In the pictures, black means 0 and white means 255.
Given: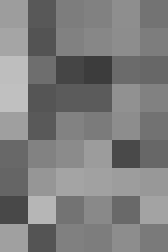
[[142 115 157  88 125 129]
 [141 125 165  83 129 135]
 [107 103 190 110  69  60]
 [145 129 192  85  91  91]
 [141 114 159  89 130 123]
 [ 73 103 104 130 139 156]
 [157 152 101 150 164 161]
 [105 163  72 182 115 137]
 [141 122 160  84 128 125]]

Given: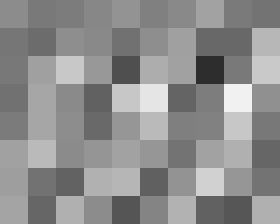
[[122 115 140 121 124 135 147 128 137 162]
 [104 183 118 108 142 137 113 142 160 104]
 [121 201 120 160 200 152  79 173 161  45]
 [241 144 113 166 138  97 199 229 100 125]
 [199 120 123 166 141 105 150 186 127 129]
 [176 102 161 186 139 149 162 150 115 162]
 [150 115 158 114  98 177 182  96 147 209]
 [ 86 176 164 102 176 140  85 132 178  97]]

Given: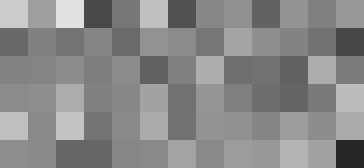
[[128 152 203 158 225  73 119 192  81 135 144  98 148]
 [114  70 105 129 115 133 106 146 139 118 164 142 131]
 [173 123 131 132 141 125 140  98 128 174 111 114  98]
 [122 188 139 143 172 129 135 162 113 150 127 110 100]
 [141 171 191 138 195 116 137 171 114 147 145 133 156]
 [162  38 142 137 102 103 135 137 163 137 156 152 180]]

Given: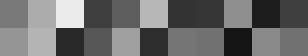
[[ 29  64 121 172 235  63  93 183  51  54 143]
 [137 113 149 180  41  87 159  45 117 113  20]]

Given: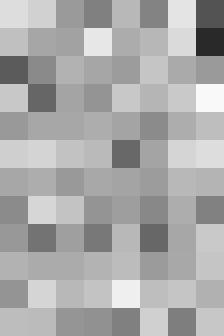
[[228  83 221 209 154 128 184 131]
 [218  41 192 166 162 231 172 183]
 [170 154  91 138 178 166 156 197]
 [201 249 200 102 164 148 200 181]
 [173 190 153 167 167 173 164 139]
 [213 221 207 212 194 186 104 164]
 [184 180 167 173 153 168 164 156]
 [173 129 139 214 195 148 158 136]
 [167 201 152 115 159 120 184 103]
 [168 197 178 171 171 179 188 155]
 [197 177 148 213 184 195 239 190]
 [126 199 189 187 149 145 128 208]]

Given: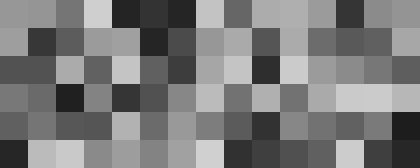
[[139 148 151 149 117 207  36  51  37 195 102 172 175 155  53]
 [ 96 167 158  55  92 155 160  37  75 151 170  85 171 108  89]
 [119  94  82  82 171  97 196  96  61 166 196  46 203 155 139]
 [203 183 120 106  32 131  53  81 135 187 114 176 114 170 202]
 [122  29  96 117  87  85 178 107 153 125  91  50 135 114  97]
 [ 63  39  38 187 201 138 157 131 161 208  49  63  80  96 204]]

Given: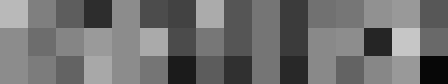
[[153  87 185 127  93  45 140  76  66 171  85 117  59 113 118 145]
 [198 105 140 109 133 154 140 170  75 119  85 117  59 137 141  37]
 [153   7 140 124  99 168 140 117  27  92  48 117  40 137  99 135]]

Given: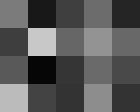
[[108  37 123  24  63]
 [147 104  62 200 102]
 [106  73  89   6  53]
 [141  51 187  67  51]]
